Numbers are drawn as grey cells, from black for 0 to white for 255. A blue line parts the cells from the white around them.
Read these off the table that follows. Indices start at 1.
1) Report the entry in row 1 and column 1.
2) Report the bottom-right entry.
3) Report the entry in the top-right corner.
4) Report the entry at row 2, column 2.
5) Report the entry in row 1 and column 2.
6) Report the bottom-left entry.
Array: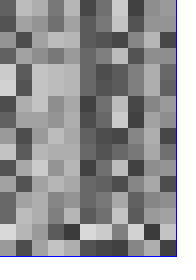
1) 97
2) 65
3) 154
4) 162
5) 188
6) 154

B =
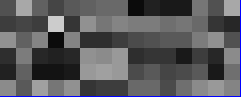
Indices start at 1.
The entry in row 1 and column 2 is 168
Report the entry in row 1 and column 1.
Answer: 81
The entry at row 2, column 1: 61
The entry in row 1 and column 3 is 97
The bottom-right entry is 132
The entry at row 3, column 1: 145
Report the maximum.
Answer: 204
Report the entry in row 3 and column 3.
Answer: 132
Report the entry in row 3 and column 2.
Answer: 97
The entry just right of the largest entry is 53
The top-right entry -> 168
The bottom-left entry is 139
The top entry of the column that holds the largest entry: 69
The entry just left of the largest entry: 61

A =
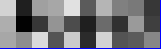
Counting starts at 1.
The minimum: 2
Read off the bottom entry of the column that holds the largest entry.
203
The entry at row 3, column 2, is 142
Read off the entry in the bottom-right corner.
135
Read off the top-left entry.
211
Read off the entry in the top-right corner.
55
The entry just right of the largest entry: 91
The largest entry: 225
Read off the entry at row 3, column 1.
167

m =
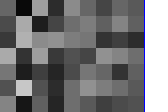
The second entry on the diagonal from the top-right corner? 132
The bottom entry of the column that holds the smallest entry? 22
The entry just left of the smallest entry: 102
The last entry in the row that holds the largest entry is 89
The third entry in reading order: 158
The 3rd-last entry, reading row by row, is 63
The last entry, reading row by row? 81
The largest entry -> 199
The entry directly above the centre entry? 125
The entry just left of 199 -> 81
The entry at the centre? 81
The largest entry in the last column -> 110
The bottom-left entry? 132
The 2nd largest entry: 177
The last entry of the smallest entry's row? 89
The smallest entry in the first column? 57
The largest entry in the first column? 170
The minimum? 9
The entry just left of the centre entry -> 57

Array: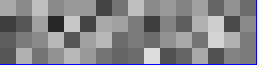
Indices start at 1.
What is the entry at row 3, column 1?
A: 94
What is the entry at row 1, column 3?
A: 191
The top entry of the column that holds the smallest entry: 138
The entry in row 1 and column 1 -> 169
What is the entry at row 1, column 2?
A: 138
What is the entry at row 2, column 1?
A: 62
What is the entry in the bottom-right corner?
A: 123
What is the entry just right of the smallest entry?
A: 199
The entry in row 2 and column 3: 161
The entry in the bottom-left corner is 86
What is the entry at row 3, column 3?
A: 138

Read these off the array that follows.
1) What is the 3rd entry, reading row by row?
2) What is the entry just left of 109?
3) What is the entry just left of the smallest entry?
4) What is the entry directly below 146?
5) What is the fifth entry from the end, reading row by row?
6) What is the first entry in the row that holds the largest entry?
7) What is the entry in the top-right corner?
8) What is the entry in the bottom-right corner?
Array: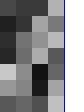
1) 58
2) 39
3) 140
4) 172
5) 164
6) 200
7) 178
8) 192

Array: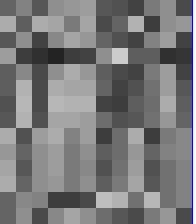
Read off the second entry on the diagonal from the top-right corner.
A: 143
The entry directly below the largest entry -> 75
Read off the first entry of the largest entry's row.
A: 157
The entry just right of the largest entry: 94
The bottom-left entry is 101
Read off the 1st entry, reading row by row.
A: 101
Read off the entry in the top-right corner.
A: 75
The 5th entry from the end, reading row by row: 87
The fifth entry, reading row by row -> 151
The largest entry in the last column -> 151
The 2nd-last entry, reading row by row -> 151
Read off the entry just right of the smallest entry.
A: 61
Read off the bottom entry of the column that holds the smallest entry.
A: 136
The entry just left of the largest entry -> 143
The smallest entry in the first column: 81
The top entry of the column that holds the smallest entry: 143
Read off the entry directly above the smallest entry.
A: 136
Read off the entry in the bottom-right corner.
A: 75
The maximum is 204
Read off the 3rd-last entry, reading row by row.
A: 122
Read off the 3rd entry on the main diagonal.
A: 67
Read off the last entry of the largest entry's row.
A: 54
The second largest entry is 190
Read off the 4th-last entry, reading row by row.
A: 75
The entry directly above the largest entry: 81
